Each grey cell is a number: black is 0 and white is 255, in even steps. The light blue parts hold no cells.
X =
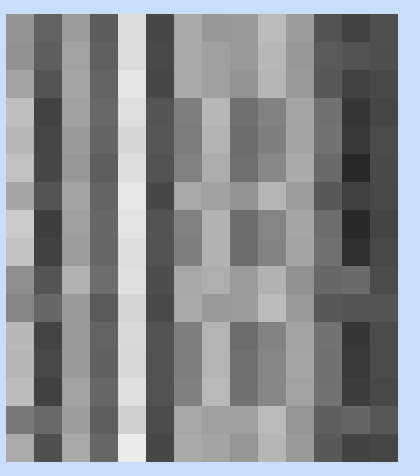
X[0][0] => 148
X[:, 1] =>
[98, 94, 84, 66, 70, 71, 84, 62, 65, 84, 103, 68, 72, 65, 105, 80]
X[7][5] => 83
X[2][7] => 160
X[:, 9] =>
[187, 184, 182, 130, 127, 136, 181, 132, 131, 178, 187, 131, 133, 134, 186, 182]
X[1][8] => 153
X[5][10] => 170
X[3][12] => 54
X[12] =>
[180, 72, 154, 97, 215, 82, 126, 180, 112, 133, 165, 113, 57, 76]
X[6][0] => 166
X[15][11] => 89
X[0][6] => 169
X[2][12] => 67
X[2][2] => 165
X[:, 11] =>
[83, 90, 88, 113, 115, 105, 88, 109, 112, 103, 88, 115, 113, 114, 95, 89]
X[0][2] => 155
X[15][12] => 67
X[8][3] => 102
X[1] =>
[146, 94, 162, 96, 220, 73, 168, 160, 153, 184, 152, 90, 83, 79]
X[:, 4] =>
[220, 220, 229, 222, 214, 221, 231, 227, 221, 223, 212, 216, 215, 223, 207, 235]
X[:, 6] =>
[169, 168, 169, 126, 124, 129, 168, 129, 127, 167, 168, 126, 126, 128, 167, 170]
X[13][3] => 103
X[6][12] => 63
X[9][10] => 145
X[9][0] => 143
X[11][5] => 82
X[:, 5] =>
[71, 73, 71, 84, 86, 82, 71, 83, 82, 77, 73, 82, 82, 81, 75, 71]
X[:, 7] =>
[152, 160, 160, 183, 179, 173, 161, 178, 178, 174, 154, 180, 180, 185, 159, 164]
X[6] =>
[166, 84, 164, 100, 231, 71, 168, 161, 148, 181, 156, 88, 63, 72]
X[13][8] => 113

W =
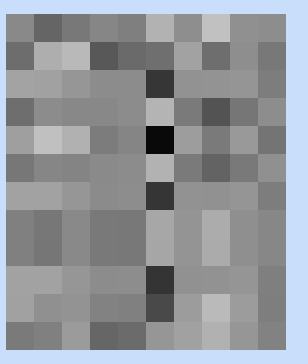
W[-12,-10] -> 137
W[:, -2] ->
[144, 142, 149, 118, 153, 121, 149, 143, 143, 149, 156, 150]
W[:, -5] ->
[178, 111, 54, 180, 9, 178, 53, 167, 166, 52, 73, 150]
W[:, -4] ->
[142, 162, 146, 122, 157, 122, 146, 148, 148, 145, 156, 161]
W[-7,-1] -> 144
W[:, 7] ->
[193, 110, 147, 83, 122, 99, 145, 172, 171, 146, 186, 177]
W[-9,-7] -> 136
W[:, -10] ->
[137, 109, 163, 110, 159, 119, 162, 128, 128, 162, 161, 122]
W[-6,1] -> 162
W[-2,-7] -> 130
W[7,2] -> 137
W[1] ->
[109, 174, 185, 88, 106, 111, 162, 110, 142, 120]
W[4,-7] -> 124
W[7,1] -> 119
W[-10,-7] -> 140
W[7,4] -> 120
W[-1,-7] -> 102
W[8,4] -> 120
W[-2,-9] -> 144
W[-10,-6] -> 140
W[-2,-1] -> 126
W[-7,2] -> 132
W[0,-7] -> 134
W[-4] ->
[128, 118, 137, 121, 120, 166, 148, 171, 143, 135]

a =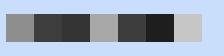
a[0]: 142
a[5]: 30
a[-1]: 198

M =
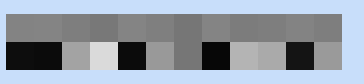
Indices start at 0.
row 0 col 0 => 131
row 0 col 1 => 132
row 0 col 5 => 127
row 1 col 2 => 163
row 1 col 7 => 7
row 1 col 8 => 180
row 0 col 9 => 126
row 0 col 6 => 118

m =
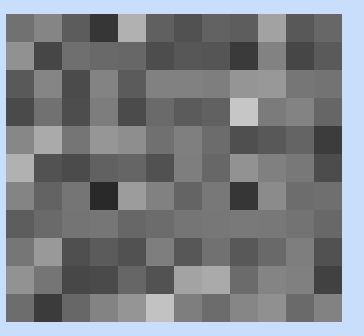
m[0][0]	113
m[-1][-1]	130
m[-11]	[113, 133, 92, 54, 177, 96, 81, 98, 93, 162, 88, 103]
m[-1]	[109, 59, 103, 131, 149, 194, 126, 108, 134, 144, 106, 130]
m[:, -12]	[113, 145, 89, 74, 135, 177, 132, 93, 118, 146, 109]
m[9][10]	128
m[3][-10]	77
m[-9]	[89, 133, 75, 131, 91, 129, 129, 126, 149, 152, 118, 115]
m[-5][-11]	99
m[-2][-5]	170
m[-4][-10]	116
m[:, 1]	[133, 70, 133, 113, 170, 82, 99, 106, 153, 117, 59]
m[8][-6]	87
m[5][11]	76
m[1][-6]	87
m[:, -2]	[88, 70, 118, 131, 100, 120, 109, 115, 126, 128, 106]
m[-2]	[146, 117, 71, 74, 102, 82, 163, 170, 107, 132, 128, 65]
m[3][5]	106
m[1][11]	90
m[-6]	[177, 82, 75, 97, 101, 81, 126, 103, 146, 128, 120, 76]
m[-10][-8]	103
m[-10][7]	85
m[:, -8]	[177, 103, 91, 75, 142, 101, 156, 103, 81, 102, 149]
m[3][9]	123
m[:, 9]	[162, 130, 152, 123, 88, 128, 139, 120, 105, 132, 144]

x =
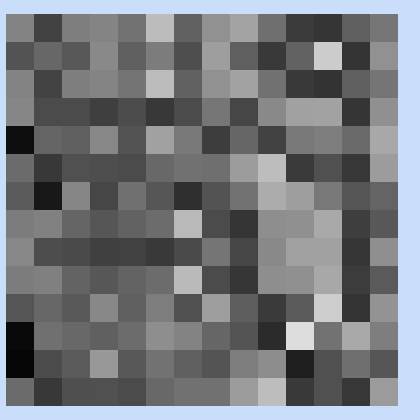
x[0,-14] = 131
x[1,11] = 204
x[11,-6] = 84
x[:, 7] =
[145, 158, 145, 118, 61, 111, 83, 75, 117, 75, 158, 102, 84, 113]
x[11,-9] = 142
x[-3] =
[9, 112, 104, 96, 108, 142, 131, 102, 84, 43, 221, 114, 169, 126]
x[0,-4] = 59
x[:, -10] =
[114, 96, 116, 76, 83, 75, 112, 98, 65, 99, 96, 108, 88, 75]
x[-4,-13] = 103
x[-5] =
[124, 128, 99, 87, 99, 108, 186, 75, 54, 142, 144, 168, 60, 90]
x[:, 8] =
[163, 95, 162, 70, 102, 156, 114, 53, 70, 54, 94, 84, 125, 156]
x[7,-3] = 169
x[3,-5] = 137
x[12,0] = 6
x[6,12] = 85
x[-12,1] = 67
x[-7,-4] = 144
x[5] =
[107, 56, 80, 78, 75, 104, 113, 111, 156, 189, 58, 80, 55, 156]
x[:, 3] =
[132, 137, 132, 63, 135, 78, 70, 86, 64, 87, 136, 96, 152, 80]
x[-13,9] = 57
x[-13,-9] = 124
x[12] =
[6, 76, 91, 152, 88, 114, 96, 84, 125, 141, 30, 80, 111, 86]
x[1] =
[83, 103, 88, 137, 96, 124, 78, 158, 95, 57, 98, 204, 52, 145]
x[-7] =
[124, 129, 101, 86, 98, 108, 185, 75, 53, 142, 144, 169, 62, 88]
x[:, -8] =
[97, 78, 97, 75, 121, 113, 47, 185, 74, 186, 80, 131, 96, 113]
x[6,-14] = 91

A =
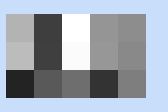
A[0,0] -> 179
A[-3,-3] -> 255
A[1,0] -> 188
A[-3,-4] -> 62
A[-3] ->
[179, 62, 255, 149, 141]

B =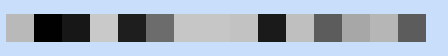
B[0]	185
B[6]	198
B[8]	194
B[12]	167
